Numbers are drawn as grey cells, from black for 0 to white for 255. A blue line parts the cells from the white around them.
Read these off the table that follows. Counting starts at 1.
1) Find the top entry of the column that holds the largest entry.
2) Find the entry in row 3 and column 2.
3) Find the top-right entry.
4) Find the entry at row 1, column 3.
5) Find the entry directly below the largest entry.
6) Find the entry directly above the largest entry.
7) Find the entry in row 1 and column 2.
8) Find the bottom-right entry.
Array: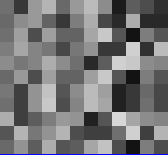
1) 27
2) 159
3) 48
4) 153
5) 111
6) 33
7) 56
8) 77

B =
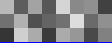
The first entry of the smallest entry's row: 53
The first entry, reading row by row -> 184
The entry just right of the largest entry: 106
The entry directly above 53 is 113
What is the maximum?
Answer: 221
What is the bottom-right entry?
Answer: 129
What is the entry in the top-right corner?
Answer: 65

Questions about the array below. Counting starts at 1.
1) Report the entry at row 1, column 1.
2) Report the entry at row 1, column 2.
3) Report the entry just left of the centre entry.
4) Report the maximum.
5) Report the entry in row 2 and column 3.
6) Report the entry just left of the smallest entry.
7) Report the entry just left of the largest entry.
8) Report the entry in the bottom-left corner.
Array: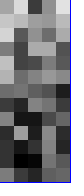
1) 165
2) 218
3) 116
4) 226
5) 158
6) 51
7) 145
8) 124
